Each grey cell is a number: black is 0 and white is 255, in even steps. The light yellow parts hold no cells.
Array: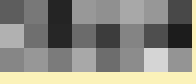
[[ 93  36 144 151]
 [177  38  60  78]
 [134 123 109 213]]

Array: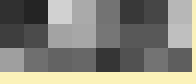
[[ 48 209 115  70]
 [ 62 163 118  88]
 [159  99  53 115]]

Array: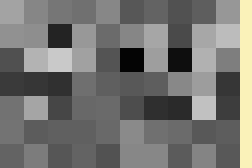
[[163 118 135  99  94]
 [145  35 107 166 167]
 [ 80 201  84 158 177]
 [ 58  48  95  94 157]
 [114  70 106  47 193]
 [115  96 105 112  88]
 [ 99  86  82 135 132]]

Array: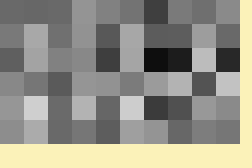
[[105 105 129  63 111]
 [121 112  88  92 157]
 [ 95 129  62  14 188]
 [136  90 146 155  83]
 [150 106 102  59 152]
 [141 105  93 148 125]]

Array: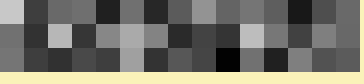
[[200 105  32  39 147 117  24 105]
 [113 183 135 131  67 189  65 104]
 [117  49  62  51  69 113 127  91]]

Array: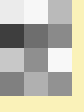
[[235 186]
 [ 62 138]
 [200 248]
 [128 146]]

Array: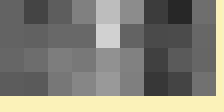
[[ 99  93 189  60 110]
 [ 99 104 209  74 103]
 [102 125 145  64 102]
 [ 92 119 153  55 113]]

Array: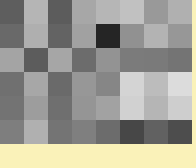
[[ 94  92 182 153]
 [105  99  37 179]
 [164 166 147 122]
 [112 106 134 188]
 [115 111 162 181]
 [126 116 108  97]]
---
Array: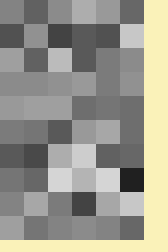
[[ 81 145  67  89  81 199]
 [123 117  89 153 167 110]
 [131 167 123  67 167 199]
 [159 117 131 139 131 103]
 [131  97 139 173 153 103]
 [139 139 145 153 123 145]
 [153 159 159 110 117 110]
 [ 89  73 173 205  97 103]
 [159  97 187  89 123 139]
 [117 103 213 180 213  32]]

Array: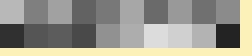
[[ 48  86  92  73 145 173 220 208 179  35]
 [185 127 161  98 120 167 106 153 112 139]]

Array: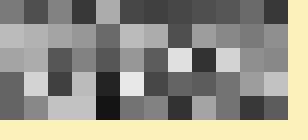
[[100 210  64 186  35 232  71 100  92 114 156 194]
 [164 172  86 129  86 150  92 224  50 210 143 135]
 [122  79 129  56 172  71  64  71  79  86 106  56]
 [186 178 164 150 106 186 172  79 156 135 122 143]
 [100 135 194 194  20 114 129  50 164 114  56  92]]

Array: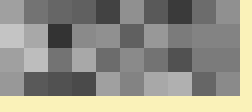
[[196 168  51 138 144  96 152 123 131 131]
 [152  89  81  74 160 131 168 176 102 138]
 [160 115 102  96  66 144  89  58 108 144]
 [160 189 115 168 108 138 115  81 123 123]]

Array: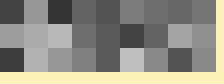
[[ 67 151  52  98  82 123 111 104 117]
 [ 60 178 151 129  90 191 136  82 136]
 [157 171 184 111  90  67  98 165 143]]

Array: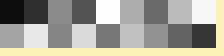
[[165 232 132 218 120 192 146  99  55]
 [ 13  48 139  84 254 172 105 186 246]]

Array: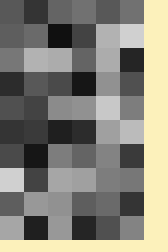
[[ 94 106  15  66 178 208]
 [ 52  58  30  44 159 186]
 [ 44  88  74  22 145  80]
 [ 88  52 100 113  88 113]
 [ 74  22 125 100 131  58]
 [ 80  66 139 145 200 125]
 [ 94 152 145  94 106  52]
 [165  30 152  37  80 131]
 [208  66 165 159 125 119]
 [119 178 171 100 171  37]]
